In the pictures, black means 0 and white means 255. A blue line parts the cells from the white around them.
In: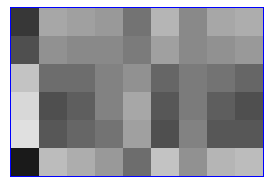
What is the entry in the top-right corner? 173
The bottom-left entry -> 26
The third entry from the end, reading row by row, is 145
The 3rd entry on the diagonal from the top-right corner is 123
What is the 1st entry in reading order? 55
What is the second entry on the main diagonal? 145
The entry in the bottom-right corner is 188
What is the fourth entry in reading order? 153
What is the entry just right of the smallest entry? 188
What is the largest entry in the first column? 224
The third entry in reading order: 160
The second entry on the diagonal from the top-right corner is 145
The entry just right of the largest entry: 87

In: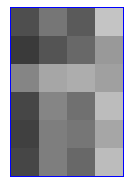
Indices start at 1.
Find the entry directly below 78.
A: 58
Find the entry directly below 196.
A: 153
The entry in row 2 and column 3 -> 104
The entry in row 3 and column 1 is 133
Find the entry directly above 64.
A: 70
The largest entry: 196

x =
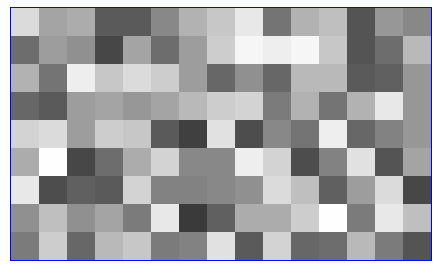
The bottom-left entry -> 123
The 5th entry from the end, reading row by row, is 103
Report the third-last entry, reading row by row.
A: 185
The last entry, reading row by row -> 84
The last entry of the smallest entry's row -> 191
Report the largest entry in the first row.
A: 232
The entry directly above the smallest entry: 130
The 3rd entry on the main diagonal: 238
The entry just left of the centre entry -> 64
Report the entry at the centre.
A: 225
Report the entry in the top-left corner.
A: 219
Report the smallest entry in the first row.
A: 84
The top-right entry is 136
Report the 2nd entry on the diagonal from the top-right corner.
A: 109
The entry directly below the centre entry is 136
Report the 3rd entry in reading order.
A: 172
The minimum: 58
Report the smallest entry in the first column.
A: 103
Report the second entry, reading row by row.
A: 164
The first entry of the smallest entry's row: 144
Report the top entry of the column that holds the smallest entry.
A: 178
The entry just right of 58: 96
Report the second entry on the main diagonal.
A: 157
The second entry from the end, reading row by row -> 123

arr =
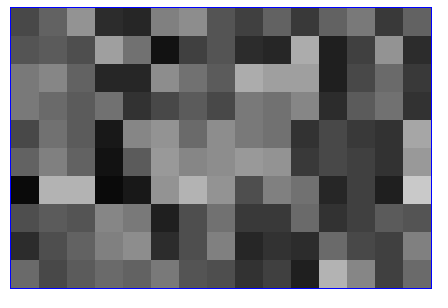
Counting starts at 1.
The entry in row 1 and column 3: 147
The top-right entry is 98
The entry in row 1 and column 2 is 98
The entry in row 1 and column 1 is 72
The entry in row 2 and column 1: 84
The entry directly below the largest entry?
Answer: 84
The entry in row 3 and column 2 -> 134
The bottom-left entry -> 106
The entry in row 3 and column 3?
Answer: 98
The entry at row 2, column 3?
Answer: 78
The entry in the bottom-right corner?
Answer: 106
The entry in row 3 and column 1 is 121
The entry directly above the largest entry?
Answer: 153
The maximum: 201

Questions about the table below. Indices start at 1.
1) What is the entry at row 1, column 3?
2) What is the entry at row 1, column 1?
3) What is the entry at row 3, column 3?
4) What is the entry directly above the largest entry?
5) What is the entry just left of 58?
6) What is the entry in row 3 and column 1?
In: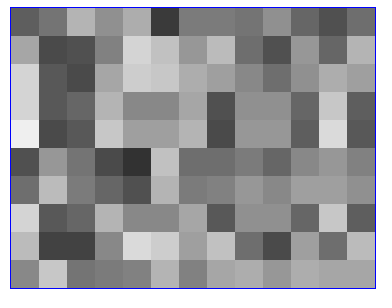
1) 180
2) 94
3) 74
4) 212
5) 173
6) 212

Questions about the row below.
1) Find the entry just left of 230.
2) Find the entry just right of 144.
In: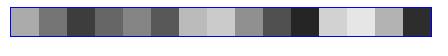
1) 210
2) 80

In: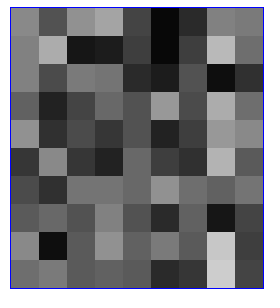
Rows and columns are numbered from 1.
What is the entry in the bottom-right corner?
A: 68
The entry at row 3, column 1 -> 129
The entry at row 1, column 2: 82
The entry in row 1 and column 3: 145
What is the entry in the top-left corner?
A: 137
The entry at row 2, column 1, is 129
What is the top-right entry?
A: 122
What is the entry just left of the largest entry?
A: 54
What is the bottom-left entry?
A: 110
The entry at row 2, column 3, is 22

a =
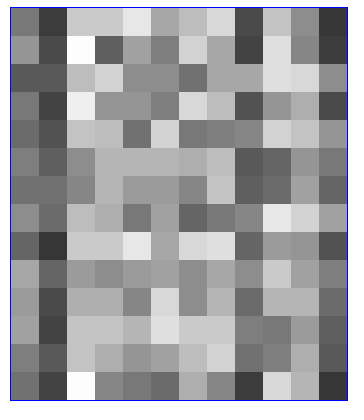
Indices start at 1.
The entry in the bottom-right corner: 54
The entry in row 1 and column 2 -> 60
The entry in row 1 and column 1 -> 120
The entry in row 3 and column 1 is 89
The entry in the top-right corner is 54
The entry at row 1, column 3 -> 202
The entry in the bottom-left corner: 113

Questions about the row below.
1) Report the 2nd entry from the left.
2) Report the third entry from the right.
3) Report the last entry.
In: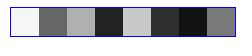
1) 102
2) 48
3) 121

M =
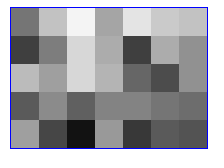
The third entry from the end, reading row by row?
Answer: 56
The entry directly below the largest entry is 215
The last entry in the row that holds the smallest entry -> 83
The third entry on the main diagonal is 215
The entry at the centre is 180
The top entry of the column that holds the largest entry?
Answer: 244
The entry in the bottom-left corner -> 159
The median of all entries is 139
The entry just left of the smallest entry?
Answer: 70
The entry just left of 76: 102

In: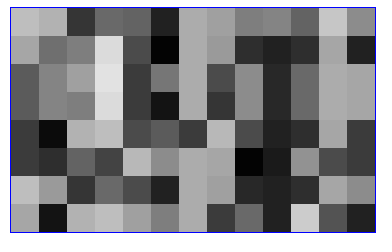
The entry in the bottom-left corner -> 166
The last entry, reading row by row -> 33
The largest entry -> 226
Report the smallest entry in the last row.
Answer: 19
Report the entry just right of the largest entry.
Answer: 59
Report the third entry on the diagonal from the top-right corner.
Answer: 105
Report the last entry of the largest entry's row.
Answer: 166
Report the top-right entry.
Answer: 140
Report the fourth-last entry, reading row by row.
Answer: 33
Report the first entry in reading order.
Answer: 190
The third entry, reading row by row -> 53
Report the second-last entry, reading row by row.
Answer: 83
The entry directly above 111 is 178
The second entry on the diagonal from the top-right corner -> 166
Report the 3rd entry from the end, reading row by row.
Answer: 204
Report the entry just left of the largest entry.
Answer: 160
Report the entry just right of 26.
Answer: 146
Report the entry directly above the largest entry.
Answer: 219

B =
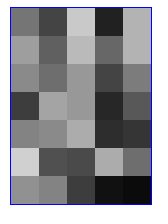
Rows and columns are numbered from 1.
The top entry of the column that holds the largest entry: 117
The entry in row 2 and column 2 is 96
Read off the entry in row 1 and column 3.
201
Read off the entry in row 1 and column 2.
68
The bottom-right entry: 11
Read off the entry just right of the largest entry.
80
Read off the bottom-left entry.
145
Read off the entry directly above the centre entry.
152
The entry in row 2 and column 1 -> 158

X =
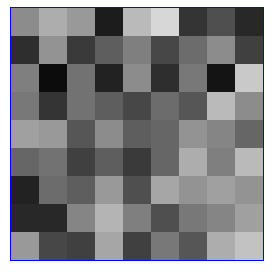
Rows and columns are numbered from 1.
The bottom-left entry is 153
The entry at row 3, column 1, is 127
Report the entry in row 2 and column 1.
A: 46
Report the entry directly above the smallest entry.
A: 147
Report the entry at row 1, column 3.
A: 153
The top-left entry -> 140
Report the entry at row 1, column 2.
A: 173
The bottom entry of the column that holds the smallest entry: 71
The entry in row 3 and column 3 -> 114
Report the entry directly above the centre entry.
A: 71
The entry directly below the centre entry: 58
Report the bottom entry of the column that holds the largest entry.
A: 120
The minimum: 12
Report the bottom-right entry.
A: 194
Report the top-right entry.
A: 40

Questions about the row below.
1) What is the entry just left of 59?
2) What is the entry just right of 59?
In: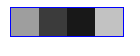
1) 158
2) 24
